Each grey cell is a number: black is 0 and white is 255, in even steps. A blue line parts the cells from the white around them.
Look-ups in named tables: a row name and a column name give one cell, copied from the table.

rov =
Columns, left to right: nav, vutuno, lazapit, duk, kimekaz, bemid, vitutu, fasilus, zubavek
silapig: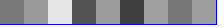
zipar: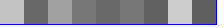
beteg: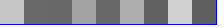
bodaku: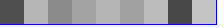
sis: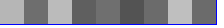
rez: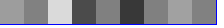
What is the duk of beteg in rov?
163
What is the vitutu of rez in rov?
128
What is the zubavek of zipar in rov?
94
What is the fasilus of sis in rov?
191
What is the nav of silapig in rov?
121
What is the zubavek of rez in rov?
129
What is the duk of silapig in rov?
82
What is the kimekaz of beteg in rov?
104
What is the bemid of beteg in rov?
173

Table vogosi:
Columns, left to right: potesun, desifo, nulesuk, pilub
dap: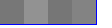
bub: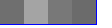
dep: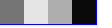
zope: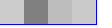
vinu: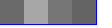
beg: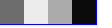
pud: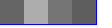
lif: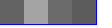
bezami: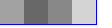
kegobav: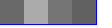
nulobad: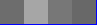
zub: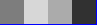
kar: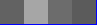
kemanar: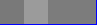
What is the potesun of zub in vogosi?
125
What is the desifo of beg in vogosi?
236
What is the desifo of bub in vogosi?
164
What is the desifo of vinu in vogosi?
167
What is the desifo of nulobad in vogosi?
166
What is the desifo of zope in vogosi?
128
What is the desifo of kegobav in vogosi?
171
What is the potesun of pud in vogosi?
101
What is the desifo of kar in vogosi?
166
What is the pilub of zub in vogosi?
49
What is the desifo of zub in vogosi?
215
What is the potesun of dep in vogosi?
117
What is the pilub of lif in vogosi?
92
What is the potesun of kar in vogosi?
98
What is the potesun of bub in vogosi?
111
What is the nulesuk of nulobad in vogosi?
119
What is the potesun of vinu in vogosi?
106
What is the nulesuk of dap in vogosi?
118
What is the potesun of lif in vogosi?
99
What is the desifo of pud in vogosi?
173
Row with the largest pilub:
bezami

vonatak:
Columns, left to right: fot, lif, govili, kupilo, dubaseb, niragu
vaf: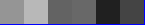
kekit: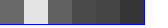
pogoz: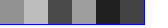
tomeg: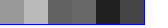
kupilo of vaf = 104
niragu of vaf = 68
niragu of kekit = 52
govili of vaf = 99
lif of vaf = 184
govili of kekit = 97

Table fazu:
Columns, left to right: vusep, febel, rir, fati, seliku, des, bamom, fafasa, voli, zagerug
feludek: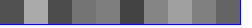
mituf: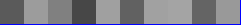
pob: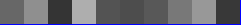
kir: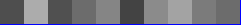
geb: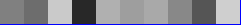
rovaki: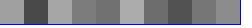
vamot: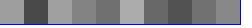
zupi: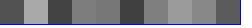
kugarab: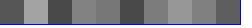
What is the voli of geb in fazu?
85
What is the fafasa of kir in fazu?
163
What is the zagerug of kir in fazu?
108
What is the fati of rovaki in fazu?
123
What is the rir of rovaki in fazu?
165
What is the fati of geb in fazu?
40
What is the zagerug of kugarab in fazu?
93
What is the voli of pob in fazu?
152
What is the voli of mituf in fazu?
100
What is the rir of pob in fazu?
52
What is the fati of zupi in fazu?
125
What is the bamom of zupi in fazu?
126
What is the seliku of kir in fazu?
133
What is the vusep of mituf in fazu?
90
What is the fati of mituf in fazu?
71
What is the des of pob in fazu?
77
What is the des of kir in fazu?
67
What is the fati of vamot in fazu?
131
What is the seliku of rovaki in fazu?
113
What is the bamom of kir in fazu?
139
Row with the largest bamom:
geb

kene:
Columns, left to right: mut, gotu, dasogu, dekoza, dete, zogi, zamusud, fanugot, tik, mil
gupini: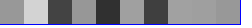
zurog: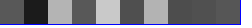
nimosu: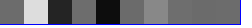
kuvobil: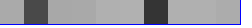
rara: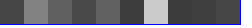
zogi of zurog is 79
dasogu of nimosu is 36
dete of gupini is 48
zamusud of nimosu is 136
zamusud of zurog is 179
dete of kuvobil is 176
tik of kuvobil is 176

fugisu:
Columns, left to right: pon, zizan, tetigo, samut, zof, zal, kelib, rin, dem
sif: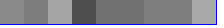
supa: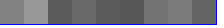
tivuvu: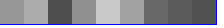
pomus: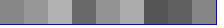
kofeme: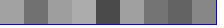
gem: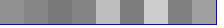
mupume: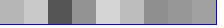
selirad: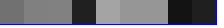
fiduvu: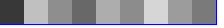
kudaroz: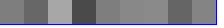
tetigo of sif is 165
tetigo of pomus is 177
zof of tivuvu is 201
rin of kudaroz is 101
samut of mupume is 147
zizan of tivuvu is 172
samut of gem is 132
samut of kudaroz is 74
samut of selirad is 32
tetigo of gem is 121
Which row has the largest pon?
mupume

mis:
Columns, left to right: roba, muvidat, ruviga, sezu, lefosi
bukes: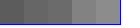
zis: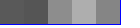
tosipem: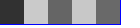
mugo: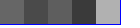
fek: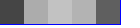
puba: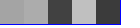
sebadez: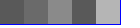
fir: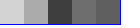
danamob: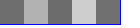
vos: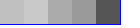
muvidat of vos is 201
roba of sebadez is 89
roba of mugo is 102
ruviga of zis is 141
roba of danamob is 110
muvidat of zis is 85
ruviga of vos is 171
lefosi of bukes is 140
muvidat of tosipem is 202
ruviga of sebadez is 138
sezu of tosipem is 200

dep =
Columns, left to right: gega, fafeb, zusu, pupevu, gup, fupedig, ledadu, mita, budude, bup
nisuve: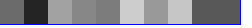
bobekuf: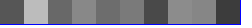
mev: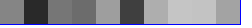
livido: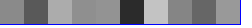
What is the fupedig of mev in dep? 63
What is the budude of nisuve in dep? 87
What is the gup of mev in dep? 158
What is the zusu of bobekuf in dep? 104
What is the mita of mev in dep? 197
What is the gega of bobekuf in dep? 86
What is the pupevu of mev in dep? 108
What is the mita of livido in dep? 133
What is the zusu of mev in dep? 118
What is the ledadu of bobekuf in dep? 73
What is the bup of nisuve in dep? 88
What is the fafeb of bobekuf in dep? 188
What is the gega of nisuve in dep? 107
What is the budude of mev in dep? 195
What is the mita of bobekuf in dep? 140
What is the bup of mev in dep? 163
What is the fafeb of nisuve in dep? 36
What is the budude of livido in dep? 102

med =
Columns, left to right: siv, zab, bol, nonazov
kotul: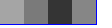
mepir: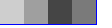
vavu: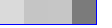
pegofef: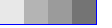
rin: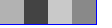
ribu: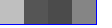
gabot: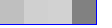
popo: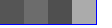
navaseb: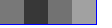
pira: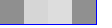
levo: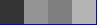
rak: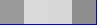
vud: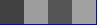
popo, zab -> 108
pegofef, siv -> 232
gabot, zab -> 208
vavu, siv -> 218
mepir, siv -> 206
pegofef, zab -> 180
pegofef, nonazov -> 116
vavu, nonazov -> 123
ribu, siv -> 191
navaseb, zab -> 55
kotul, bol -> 52
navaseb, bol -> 114
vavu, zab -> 197
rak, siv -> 154
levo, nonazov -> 180
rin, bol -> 201
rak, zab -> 218
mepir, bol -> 69
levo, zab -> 148

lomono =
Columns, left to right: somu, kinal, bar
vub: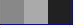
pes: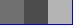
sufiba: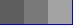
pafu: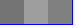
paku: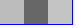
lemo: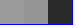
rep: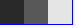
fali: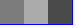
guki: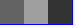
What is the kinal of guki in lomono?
159
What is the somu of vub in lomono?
136
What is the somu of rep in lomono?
41
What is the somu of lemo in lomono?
155
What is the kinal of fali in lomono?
171
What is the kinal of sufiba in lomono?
121
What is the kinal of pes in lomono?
76
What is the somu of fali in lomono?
124
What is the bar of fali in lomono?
74
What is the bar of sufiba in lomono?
163
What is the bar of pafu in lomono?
128
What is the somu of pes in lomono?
112
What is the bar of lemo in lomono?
42
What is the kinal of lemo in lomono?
149
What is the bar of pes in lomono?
180
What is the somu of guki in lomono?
99
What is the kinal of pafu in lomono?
158
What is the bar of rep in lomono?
229

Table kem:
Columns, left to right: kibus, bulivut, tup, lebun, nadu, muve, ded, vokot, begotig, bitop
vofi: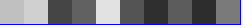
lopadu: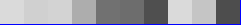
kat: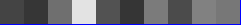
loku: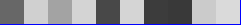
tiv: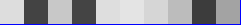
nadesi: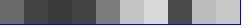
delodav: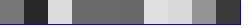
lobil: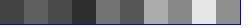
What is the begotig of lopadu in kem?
197
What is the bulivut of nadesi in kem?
66
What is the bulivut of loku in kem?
208
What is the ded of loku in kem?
60
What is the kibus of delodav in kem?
119
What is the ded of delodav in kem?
224
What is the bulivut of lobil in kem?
95
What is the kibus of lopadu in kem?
218
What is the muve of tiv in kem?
228
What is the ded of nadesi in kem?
217
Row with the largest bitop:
loku

